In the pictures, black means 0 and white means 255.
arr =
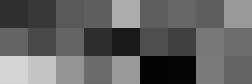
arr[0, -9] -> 48
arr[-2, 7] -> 119
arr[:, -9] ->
[48, 100, 212]
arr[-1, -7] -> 149
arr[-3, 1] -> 56
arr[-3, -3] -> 102
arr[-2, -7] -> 100
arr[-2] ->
[100, 72, 100, 45, 25, 78, 64, 119, 108]
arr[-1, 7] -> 122

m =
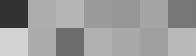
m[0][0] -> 50
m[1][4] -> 169
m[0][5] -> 165
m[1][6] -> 185
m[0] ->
[50, 172, 182, 154, 150, 165, 119]

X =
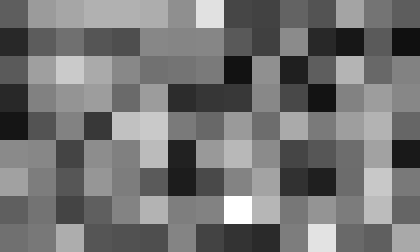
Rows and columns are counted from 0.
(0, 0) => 94
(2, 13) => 104
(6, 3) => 150
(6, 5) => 90
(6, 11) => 31
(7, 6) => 126
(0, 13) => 116
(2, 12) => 180
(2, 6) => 116
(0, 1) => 155
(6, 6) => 28
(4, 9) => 109
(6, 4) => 125
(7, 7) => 130
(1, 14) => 16
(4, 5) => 201
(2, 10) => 31
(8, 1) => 120
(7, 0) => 95
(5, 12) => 109
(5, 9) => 139
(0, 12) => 164
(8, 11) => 227
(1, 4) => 78
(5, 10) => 69
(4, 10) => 170
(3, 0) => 40
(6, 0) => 161
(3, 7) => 54
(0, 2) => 166
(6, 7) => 73
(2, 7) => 122
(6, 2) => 86
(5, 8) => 184
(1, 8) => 89
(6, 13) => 200

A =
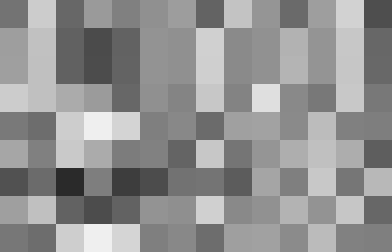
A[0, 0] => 115
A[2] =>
[159, 192, 97, 76, 99, 147, 144, 207, 138, 145, 180, 148, 198, 104]
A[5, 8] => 117
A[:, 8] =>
[195, 138, 138, 131, 160, 117, 92, 137, 159]
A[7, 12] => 198
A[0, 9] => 149
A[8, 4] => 213
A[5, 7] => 199
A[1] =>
[158, 193, 97, 75, 98, 147, 144, 208, 138, 145, 178, 148, 199, 103]
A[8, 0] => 119
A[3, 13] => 120
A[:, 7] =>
[99, 208, 207, 199, 107, 199, 116, 208, 109]
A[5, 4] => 124
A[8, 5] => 127
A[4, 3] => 239
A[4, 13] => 126
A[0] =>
[115, 204, 103, 154, 128, 144, 157, 99, 195, 149, 106, 158, 210, 78]
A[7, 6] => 143
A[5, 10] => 174
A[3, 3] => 155
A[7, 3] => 76
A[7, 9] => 145
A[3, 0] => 204
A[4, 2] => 205
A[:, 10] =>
[106, 178, 180, 137, 138, 174, 127, 179, 139]
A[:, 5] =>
[144, 147, 147, 144, 127, 129, 76, 147, 127]
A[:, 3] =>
[154, 75, 76, 155, 239, 171, 126, 76, 239]

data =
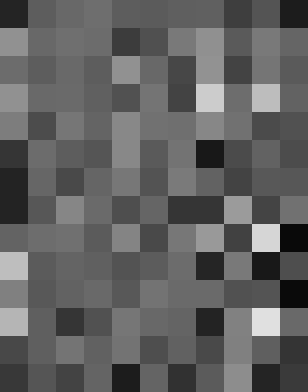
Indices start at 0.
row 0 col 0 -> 36
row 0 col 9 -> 84
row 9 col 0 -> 190
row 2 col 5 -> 104
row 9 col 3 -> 96
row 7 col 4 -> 78
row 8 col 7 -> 153
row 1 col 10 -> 101
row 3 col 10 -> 98
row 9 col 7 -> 37
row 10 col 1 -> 88
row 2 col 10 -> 90
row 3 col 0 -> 145
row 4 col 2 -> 118
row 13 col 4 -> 28
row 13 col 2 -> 67
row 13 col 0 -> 56
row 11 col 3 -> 81
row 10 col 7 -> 106
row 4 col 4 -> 136
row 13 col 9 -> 36
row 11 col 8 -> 129
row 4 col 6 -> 111
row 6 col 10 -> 87
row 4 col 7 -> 135
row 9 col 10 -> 78
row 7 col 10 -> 113
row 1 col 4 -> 60
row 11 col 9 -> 224
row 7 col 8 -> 155
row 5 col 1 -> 108
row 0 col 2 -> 104
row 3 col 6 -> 67
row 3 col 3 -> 96
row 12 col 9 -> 95
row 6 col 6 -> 122

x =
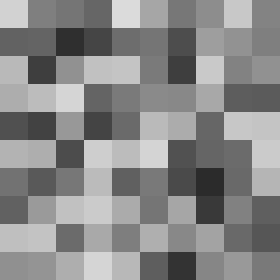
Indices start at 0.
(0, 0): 210
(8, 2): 107
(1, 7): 158
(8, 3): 169
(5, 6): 81
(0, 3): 102
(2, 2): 145
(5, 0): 179
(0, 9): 131
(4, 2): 152
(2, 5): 122
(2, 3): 193
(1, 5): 117
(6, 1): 89
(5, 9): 203
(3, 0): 173
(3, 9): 91
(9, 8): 153
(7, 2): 193
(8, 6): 136
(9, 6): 51
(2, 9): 145
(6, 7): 43
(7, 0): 97
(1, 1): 100
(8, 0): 191
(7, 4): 171
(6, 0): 114
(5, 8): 107
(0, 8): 200
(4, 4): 106
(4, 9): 196

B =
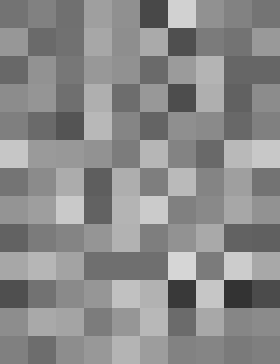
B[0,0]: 115
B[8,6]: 146
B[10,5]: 178
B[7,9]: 146
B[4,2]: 84
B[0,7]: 145
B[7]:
[148, 158, 201, 98, 180, 203, 128, 137, 167, 146]
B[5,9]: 200
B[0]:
[115, 129, 112, 159, 144, 72, 209, 145, 130, 116]
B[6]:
[116, 139, 172, 94, 174, 126, 186, 132, 159, 115]
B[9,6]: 214
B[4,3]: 184
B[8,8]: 98
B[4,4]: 133
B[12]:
[128, 109, 141, 152, 180, 157, 130, 133, 122, 127]
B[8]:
[98, 123, 132, 149, 178, 126, 146, 169, 98, 96]
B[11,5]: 184
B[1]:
[151, 106, 113, 167, 142, 170, 79, 123, 115, 153]
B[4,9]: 128
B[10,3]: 150
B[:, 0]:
[115, 151, 104, 140, 127, 198, 116, 148, 98, 167, 79, 141, 128]
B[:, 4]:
[144, 142, 145, 109, 133, 124, 174, 180, 178, 111, 193, 150, 180]
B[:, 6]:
[209, 79, 155, 77, 143, 131, 186, 128, 146, 214, 57, 107, 130]
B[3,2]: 111
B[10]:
[79, 114, 138, 150, 193, 178, 57, 198, 51, 75]
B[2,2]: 119
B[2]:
[104, 146, 119, 152, 145, 106, 155, 180, 102, 102]
